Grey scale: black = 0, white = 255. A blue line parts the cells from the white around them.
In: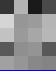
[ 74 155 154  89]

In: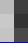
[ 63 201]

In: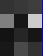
[62 22 19]

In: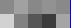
[137  60]

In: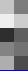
[124 238]

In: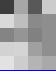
[204 138 149 210]

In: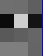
[ 95 206  89]
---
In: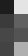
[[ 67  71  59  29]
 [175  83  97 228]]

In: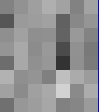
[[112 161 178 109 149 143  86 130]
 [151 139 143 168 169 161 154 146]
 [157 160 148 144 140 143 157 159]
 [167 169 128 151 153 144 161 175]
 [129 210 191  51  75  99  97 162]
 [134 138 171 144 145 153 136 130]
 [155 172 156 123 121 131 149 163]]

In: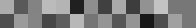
[[ 78 172]
 [155  89]
 [132 131]
 [ 71 187]
 [ 94 180]
 [184  32]
 [117 142]
 [149  64]
 [ 86 170]
 [148  61]
 [ 24 146]
 [ 78 195]
 [161 119]
 [119 119]]

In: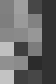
[[195 144 192 136 126 128]
 [ 64 139  63 138 154 159]
 [ 71  43 124 151 130  71]
 [ 49  49  49  49  49  49]]

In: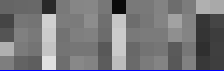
[[126 176  84  69 101]
 [ 99 123 128 118 103]
 [ 94 116 121 116 104]
 [225 196 203 208  41]
 [110 116 114 124 121]
 [136 118 127 123 134]
 [131 118 129 141 135]
 [ 92  88 108 111 119]
 [189 202 203 198  10]
 [106 104 121 109 121]
 [123 115 123 119 121]
 [132 118 123 132 131]
 [ 88  90 143 162 109]
 [129 119 132 131 124]
 [ 56  47  52  54 176]
 [ 62  63  61  69 169]]

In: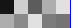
[[174  20]
 [138 207]
 [225  92]
 [124 174]
 [116 225]]
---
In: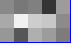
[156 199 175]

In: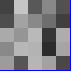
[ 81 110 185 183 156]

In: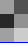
[81 40]

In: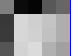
[102 196 209 211]

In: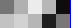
[13 30]

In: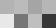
[182 191]

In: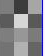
[166 214 126]

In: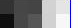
[229 209]
